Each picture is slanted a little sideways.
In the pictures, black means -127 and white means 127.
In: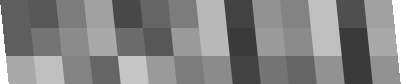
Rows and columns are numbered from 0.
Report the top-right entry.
33
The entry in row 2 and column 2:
3
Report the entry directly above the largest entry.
-19
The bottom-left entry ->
41
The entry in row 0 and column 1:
-40
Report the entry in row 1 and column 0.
-33
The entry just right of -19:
-40
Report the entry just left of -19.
41
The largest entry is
70
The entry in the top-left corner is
-33
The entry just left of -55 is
33
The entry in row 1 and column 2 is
11

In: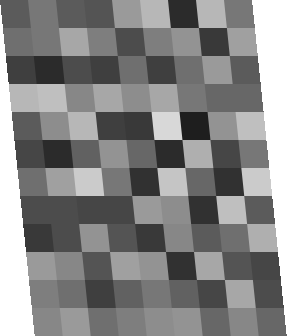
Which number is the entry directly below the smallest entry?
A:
47
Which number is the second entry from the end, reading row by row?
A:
7
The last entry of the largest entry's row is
63
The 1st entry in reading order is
-36
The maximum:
88
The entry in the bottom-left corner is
7
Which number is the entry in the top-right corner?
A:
-8
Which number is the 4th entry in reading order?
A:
-43
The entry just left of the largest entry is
-70
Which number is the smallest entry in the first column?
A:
-70
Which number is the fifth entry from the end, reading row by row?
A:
13
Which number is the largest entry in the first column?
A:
55
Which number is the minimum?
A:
-97
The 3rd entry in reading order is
-36
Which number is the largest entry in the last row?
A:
26
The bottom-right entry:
-24
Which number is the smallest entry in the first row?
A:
-84
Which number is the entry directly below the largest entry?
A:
-84
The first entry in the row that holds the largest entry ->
-36
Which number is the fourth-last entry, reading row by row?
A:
19
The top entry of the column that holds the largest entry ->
55

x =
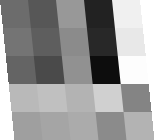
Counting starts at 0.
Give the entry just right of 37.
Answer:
43
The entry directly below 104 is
125
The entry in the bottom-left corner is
31
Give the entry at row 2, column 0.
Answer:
-27
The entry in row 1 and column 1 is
-33
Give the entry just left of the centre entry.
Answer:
-53
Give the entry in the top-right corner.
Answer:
112
